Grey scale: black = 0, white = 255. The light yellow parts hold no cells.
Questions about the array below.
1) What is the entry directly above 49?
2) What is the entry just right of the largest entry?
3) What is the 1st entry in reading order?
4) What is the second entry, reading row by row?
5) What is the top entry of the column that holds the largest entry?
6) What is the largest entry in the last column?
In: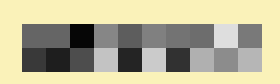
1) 115
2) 121
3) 101
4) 101
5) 222
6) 182

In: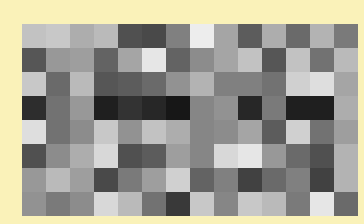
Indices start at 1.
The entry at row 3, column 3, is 186
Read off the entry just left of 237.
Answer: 128
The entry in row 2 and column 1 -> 86
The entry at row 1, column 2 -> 200
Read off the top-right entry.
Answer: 122
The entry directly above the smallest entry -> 146
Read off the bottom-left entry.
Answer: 146
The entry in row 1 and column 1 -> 194
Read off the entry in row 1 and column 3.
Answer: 173
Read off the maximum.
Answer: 237
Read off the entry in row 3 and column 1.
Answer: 200
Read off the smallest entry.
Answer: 23
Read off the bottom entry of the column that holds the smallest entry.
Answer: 57
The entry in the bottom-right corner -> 106
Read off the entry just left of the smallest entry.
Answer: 39
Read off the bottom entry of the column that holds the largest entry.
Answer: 200
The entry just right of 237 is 165
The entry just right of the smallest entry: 134
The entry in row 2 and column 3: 158
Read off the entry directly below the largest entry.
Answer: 140

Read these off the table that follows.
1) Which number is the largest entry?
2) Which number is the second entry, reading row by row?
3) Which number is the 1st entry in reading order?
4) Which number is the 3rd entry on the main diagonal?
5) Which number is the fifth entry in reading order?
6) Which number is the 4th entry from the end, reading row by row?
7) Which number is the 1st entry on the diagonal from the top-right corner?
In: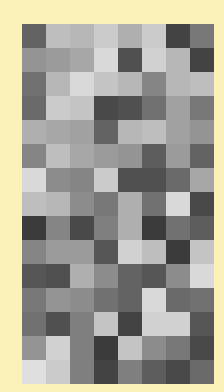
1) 223
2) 190
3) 99
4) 217
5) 175
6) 127
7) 120

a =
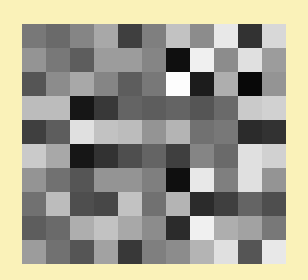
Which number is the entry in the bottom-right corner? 232
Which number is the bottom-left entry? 156
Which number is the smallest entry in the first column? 63
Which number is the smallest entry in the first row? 50
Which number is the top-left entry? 120
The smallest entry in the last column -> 50
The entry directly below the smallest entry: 202
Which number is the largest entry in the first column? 202
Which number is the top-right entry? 216
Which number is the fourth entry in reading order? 168
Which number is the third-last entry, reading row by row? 224
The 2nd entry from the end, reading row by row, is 85
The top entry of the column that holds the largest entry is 194
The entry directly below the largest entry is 100
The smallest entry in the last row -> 56
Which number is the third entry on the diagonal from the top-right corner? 174
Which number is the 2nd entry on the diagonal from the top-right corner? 224
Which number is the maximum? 253
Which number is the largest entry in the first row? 232
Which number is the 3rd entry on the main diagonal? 168

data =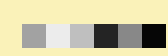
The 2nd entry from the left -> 236
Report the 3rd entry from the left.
191
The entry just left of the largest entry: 162
